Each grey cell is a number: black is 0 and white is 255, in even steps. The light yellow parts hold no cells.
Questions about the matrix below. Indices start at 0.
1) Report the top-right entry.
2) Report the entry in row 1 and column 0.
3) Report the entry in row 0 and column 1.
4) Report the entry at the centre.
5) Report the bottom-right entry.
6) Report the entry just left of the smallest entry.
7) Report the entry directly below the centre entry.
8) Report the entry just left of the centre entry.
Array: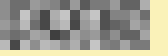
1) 174
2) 142
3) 110
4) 72
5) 122
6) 154
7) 164
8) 185

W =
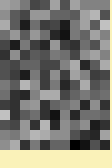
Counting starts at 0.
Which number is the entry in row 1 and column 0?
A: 142
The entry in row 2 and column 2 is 28
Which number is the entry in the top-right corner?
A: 130
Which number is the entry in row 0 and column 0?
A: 162
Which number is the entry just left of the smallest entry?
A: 100
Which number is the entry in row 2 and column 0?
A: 171
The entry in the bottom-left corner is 142
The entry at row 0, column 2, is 121
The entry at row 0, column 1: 151
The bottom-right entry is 38
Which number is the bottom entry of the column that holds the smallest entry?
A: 0
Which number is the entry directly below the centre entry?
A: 121
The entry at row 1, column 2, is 70
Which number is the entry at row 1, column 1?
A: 91
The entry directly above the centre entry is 70
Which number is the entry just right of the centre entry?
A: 61
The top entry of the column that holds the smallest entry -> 162

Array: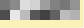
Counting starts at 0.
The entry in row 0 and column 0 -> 119
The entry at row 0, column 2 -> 221
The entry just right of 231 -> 188
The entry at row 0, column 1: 138

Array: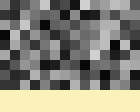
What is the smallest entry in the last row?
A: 28
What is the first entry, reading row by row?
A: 128
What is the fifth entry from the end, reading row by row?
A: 177
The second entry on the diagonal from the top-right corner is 139
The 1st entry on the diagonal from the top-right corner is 86
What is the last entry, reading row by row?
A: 51
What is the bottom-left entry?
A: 51
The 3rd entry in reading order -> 86
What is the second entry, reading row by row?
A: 51
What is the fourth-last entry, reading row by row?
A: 40
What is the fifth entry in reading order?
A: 198
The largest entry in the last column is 168
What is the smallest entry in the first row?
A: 19
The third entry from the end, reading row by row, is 149
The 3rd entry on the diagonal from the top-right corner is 177
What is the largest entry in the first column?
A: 168

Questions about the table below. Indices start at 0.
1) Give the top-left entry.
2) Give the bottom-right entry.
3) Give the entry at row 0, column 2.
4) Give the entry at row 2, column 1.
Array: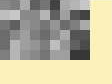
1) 137
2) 55
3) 170
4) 96

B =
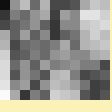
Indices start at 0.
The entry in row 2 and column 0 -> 72
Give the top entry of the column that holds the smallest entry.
15
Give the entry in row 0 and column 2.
189
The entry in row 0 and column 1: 147
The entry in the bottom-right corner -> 84
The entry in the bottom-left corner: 250
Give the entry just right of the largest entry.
169
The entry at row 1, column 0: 54
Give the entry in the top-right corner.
189
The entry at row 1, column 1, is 125
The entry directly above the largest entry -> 227
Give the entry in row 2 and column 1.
96

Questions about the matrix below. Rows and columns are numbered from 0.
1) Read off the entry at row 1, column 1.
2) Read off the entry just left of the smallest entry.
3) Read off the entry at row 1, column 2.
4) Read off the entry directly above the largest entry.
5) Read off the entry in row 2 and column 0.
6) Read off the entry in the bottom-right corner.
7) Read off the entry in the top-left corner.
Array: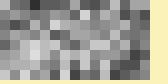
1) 153
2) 102
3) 133
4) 211
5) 114
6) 133
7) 188

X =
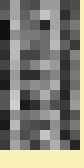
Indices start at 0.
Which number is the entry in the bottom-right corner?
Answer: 37
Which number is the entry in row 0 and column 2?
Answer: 86
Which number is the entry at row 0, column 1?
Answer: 164
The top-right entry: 77
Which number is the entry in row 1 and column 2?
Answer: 97
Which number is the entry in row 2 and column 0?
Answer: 16
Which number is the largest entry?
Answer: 207
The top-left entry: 77
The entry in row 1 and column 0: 97
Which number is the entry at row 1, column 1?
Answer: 164
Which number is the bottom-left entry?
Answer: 58
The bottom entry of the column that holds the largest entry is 164
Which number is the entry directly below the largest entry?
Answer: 142
